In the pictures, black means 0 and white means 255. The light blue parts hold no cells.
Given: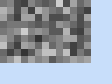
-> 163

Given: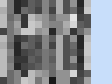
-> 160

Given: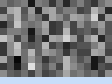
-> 140

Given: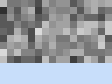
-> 190

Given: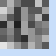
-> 89
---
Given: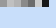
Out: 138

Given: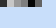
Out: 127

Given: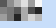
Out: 224

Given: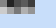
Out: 92

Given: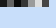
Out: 54

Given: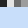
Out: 156

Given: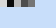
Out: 77

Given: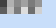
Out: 161

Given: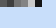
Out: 131
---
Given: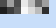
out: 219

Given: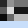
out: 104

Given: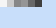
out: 149

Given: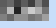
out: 116

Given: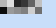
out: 127

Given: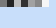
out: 161

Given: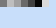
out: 64
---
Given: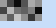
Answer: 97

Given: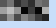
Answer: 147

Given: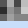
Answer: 160

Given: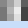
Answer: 165

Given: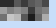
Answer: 198

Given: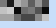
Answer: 163
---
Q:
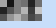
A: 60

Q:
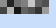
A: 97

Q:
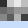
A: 150

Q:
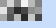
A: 142

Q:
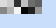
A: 109

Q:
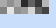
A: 55
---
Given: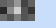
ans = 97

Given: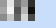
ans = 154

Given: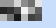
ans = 154

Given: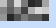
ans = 190

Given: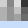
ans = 208

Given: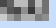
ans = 73
